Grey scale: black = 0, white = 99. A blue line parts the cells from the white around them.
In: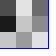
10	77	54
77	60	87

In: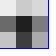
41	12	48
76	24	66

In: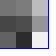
27	30	58
38	17	93

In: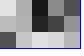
73	69	14
32	77	87

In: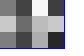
78	42	73
49	26	67

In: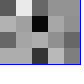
69	62	3
40	64	67
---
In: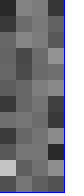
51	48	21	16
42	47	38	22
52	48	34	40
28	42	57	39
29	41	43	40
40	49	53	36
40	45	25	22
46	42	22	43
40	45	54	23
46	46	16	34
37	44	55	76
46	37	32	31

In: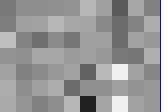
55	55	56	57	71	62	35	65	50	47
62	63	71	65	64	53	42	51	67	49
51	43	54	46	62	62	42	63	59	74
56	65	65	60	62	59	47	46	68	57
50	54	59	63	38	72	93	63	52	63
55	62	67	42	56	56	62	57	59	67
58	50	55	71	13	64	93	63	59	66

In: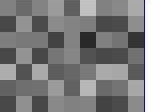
41	51	60	37	75	50	53	66	50
57	29	54	51	49	28	29	55	28
47	47	26	51	16	50	45	20	49
57	28	46	52	32	28	29	44	28
32	66	36	40	47	66	65	35	67
43	44	60	38	71	41	45	65	38
56	28	53	50	51	26	29	54	28

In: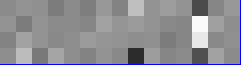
57	56	48	54	49	59	51	74	57	61	57	29	52	59	54
48	57	54	54	52	63	58	60	57	53	52	97	62	55	57
63	57	53	55	60	58	57	55	56	48	52	90	53	56	51
73	47	64	55	51	57	53	17	61	52	54	31	63	54	55

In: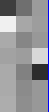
43	60	24
65	61	93
52	59	66
61	84	63
50	17	66
54	59	66
55	59	67

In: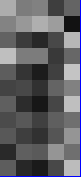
48	50	24	39	67
59	68	61	7	51
23	15	28	71	38
48	48	22	40	74
20	11	25	76	36
28	19	39	50	26
17	9	27	74	37
34	25	37	43	29
24	19	33	58	34
37	35	58	43	16
15	10	28	73	36

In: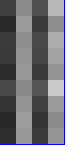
54	31	71	25
60	22	55	16
55	28	67	23
57	27	63	22
59	22	57	17
53	33	78	28
57	25	60	20
61	20	54	15
59	23	58	18

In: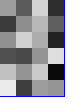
35	82	18	61
55	71	37	23
81	67	13	56
28	57	86	31
57	78	4	75
24	61	58	91

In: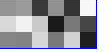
60	22	56	20	96	57
94	78	10	47	27	84
51	83	47	82	12	52
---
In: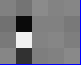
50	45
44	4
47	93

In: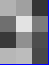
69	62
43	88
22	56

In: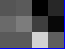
33	35
41	48
35	35

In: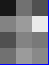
9	44
51	60
31	51

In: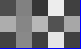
30	50
67	52
26	53

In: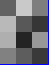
38	78
72	34
68	14

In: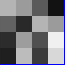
70	60
38	16
17	61

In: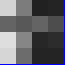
82	48
39	34
86	52

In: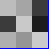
73	64
23	78
68	58
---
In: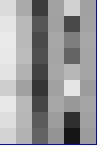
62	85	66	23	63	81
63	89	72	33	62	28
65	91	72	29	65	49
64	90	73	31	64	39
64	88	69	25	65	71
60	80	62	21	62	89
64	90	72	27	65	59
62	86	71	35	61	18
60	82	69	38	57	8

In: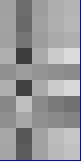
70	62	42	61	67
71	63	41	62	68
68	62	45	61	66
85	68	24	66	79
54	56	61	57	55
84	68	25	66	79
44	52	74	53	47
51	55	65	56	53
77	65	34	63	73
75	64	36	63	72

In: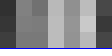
28	19	50	44	72	56	73
22	21	49	48	73	58	78
27	24	47	47	73	57	72

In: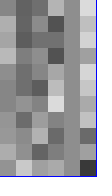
85	52	38	43	70	55
74	68	39	54	32	55
82	64	36	44	44	55
62	72	49	55	32	55
83	55	43	52	65	55
77	52	43	36	73	55
66	52	57	51	85	55
75	58	42	61	51	55
41	59	54	69	41	55
62	67	56	39	49	55
22	57	78	62	66	55

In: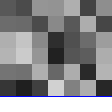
55	34	29	58	57	68	26
27	42	41	29	53	34	67
61	68	76	53	18	31	42
67	70	79	58	13	33	36
70	45	44	68	40	67	16
15	21	12	25	81	50	67

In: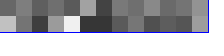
57	40	49	37	43	35	63	26	47	43	53	41	45
61	75	45	24	60	93	21	21	35	46	31	36	33
